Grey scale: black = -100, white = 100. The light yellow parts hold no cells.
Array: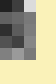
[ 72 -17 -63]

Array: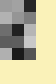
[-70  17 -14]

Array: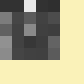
[-63 -48   8 -48   9]

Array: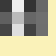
[-19 -19  74]

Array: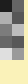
[-21  38]

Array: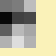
[ 48 -49 -27]

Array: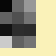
[ 19 -37 -86]
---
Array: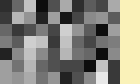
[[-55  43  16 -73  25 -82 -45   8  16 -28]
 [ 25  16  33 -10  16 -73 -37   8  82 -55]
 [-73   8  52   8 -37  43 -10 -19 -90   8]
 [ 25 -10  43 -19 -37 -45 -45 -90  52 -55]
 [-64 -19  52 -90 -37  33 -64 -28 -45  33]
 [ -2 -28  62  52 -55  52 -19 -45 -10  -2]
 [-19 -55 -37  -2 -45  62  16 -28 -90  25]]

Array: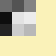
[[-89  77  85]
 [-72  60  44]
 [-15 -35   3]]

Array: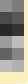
[[ 22  48]
 [ 48  38]
 [-22   5]
 [ 13  -3]
 [-41 -31]
 [-70 -60]]

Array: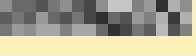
[[ -8  21  11  30  30   1  30  30 -18 -62 -44  -8 -26  46 -34   1]
 [-26  -8 -26  21 -18 -34  -8 -44 -62 -18 -34  21   1  38 -54  38]
 [ 11 -18 -18 -34  -8  11 -26 -44  11  55  55   1  21 -62  38  11]]

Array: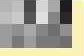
[[ 49  58 -33  76   5 -69]
 [ 41  49 -43  66  32 -77]
 [ 22  13  32   5 -13  13]
 [ 22  -5  22  -5  -5 -13]]

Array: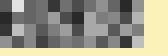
[[-30  77 -21 -12 -58 -12 -40 -12  14 -21 -68  14]
 [-58  49   6 -30  -2  23 -40  32  32 -30  23  -2]
 [-68 -12 -21 -12  23 -40 -68  32  -2   6 -40  41]
 [ 14 -30   6 -48 -21  -2 -12  14 -30   6 -58  49]]

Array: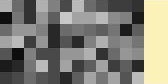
[[ 28  46 -52  18 -69 -34 -69   0  38   0   9  -8]
 [-16  18  18   0 -69 -16  -8 -16 -26  -8 -79 -26]
 [-89  -8 -61  18 -26  56  28  28  46   9   0 -79]
 [ 38 -16 -61  38   0 -43  46 -16 -34 -52 -52 -61]
 [-52 -43 -16 -34 -43 -69 -26  28  -8  28 -34  46]
 [-79 -69  -8  46 -43  28 -52 -26  28 -52 -26 -69]
 [-34 -89   0 -43 -43  18  18  38 -61 -16  18   9]]

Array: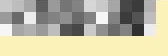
[[ 58  48  30 -26  21  -8   2  68  58  30 -44 -54  38]
 [ 93  30  38  21  48 -35 -44  58  12 -17   2 -62  85]
 [ 21 -17  85  -8   2  12 -17   2  93   2 -54 -35  48]]

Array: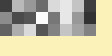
[[-51  45  19 -15  71  81  54 -51]
 [-23  36  71 -33   2  54  28   2]
 [ 10 -41 -33  98  -7  81  19 -61]]
